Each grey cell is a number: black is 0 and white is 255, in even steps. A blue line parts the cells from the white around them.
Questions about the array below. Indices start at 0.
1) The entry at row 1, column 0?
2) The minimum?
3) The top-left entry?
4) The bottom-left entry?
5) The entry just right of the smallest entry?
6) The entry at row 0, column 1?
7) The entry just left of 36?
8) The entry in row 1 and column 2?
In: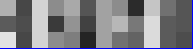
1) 91
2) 36
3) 176
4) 226
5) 162
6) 71
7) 126
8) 211

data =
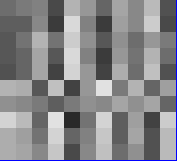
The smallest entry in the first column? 81
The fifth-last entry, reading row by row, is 192
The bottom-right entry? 186
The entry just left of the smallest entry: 225
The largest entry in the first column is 211
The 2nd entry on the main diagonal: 94
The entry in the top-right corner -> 81
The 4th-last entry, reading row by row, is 109
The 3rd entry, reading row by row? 129
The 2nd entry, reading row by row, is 122
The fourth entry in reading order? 73
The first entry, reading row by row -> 109
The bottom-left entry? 173
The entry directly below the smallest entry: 101
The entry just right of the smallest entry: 115
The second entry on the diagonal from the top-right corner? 204
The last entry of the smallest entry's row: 204
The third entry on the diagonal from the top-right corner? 109
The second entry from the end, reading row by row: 81

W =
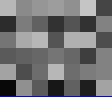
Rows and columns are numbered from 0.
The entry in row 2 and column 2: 183
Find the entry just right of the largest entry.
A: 69
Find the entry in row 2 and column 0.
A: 117
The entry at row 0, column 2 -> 150
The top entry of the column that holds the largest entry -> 197
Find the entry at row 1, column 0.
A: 44
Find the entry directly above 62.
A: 176
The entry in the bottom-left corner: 8
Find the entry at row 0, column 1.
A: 138
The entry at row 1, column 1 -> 124

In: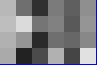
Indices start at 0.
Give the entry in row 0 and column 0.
184
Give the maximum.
225
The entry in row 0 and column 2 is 48
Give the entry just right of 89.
149
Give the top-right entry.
143
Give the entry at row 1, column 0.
190
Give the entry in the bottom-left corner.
170
